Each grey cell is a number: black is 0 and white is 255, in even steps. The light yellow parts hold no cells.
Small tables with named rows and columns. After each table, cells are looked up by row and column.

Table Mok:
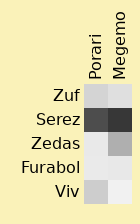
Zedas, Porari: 233
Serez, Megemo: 55
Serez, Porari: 77
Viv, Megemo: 241
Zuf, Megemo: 223
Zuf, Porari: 212
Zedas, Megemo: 175
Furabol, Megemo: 232
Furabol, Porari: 234
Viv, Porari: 205
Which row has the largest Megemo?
Viv

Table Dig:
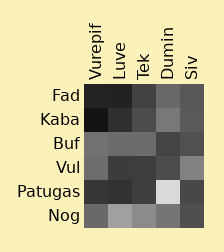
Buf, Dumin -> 68
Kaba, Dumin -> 120
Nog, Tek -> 139
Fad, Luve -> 34
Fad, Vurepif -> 35
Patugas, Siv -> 72

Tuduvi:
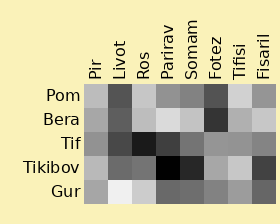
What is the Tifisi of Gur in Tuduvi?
156
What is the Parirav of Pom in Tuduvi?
146
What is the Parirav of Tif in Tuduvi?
63
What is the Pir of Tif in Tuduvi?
146
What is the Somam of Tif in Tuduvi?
116
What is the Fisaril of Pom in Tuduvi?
149
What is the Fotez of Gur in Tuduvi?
130
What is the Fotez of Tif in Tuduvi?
149
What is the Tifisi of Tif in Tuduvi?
147
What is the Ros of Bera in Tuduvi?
189
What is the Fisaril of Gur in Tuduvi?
102
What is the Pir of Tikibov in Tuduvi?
185
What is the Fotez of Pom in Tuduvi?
83
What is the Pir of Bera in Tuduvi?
167
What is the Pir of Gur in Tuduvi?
166
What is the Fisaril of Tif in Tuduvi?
132
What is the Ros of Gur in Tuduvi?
204
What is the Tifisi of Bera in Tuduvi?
176
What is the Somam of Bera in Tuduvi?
195
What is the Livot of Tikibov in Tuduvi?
107

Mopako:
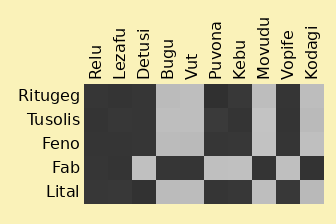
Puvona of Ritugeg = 48
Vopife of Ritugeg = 53
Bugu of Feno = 187
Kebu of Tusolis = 52
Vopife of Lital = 56
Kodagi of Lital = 185
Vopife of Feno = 53
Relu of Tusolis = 52
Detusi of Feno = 54
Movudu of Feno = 194
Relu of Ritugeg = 54
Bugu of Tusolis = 190
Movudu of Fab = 52
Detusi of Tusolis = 54
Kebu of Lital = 55
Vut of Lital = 188
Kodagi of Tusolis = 186
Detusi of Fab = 192
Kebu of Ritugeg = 56

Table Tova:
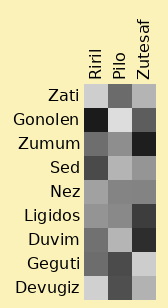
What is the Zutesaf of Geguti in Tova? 205
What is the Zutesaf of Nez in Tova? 131
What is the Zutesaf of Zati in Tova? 180
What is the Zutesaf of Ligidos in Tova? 61
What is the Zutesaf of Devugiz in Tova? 178
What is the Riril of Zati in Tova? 206
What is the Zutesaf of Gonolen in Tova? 93
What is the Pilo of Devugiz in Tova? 79
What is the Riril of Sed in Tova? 74
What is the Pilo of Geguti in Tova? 75
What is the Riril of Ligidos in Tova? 148
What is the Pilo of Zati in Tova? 107
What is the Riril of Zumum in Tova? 110
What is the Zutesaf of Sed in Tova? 149
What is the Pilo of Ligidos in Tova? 137
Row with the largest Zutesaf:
Geguti

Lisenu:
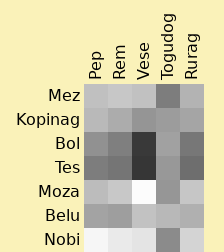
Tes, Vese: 54
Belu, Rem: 158
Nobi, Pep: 246
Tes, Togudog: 152
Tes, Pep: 125
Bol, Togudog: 161
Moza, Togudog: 150
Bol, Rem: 127
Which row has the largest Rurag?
Nobi

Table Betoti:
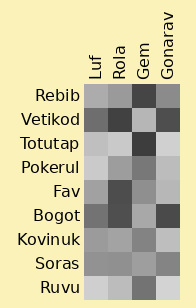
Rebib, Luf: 172
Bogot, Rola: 79
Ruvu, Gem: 115
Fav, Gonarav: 183
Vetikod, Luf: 110
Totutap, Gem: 61
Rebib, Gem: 69
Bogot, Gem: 168
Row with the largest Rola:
Totutap

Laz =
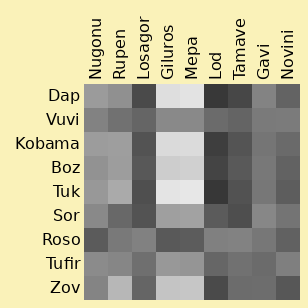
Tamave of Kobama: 84
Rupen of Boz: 157
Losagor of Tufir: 111
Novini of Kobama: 106
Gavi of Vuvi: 122
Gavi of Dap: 131
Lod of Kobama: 62
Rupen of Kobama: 158
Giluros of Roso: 89
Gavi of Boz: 120
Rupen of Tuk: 170
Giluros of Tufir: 152
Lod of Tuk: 55
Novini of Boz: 98
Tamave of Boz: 89
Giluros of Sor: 159
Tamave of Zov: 108
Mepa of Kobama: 219
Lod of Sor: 91

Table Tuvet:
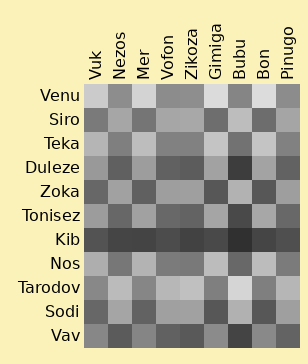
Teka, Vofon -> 129
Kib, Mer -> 68
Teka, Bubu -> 114
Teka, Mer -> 189
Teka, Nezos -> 127
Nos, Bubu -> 104
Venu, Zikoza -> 142
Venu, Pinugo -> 140
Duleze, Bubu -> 61
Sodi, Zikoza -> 161
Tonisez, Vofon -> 104
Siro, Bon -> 109
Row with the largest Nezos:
Tarodov

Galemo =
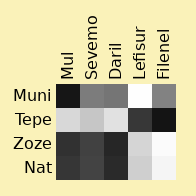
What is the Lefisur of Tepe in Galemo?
55
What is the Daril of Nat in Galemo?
42
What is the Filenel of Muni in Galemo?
130
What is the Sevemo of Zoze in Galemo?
65
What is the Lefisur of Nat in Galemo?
207
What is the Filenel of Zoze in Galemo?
251
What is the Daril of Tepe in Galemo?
225
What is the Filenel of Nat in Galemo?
245
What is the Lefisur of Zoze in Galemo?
213
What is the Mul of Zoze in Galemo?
49

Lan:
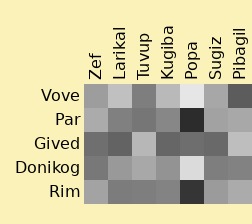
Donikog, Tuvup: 168
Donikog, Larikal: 153
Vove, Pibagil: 92
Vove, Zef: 157
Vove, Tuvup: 126
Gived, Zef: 111
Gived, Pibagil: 190
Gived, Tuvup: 183
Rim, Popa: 53
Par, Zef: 171
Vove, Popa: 230
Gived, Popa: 110
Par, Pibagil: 168
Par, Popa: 44

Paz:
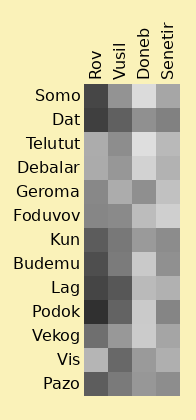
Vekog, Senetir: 165
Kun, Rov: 92
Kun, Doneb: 154
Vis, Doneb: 154
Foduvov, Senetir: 207
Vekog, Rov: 111
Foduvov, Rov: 134
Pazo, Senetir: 141
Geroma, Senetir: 193

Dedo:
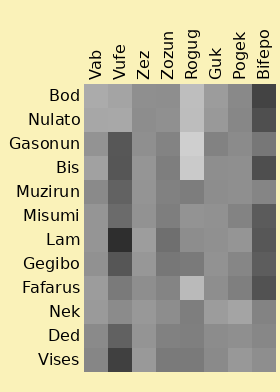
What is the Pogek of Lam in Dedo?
149
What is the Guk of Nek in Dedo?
156
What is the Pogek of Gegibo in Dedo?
134
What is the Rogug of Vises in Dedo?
122
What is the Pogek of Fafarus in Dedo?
127
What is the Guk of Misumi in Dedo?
145
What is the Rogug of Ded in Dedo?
127
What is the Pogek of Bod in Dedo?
137
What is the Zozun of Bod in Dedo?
142
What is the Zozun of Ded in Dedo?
129
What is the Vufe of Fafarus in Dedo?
122
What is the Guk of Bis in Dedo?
142
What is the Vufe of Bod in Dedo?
164

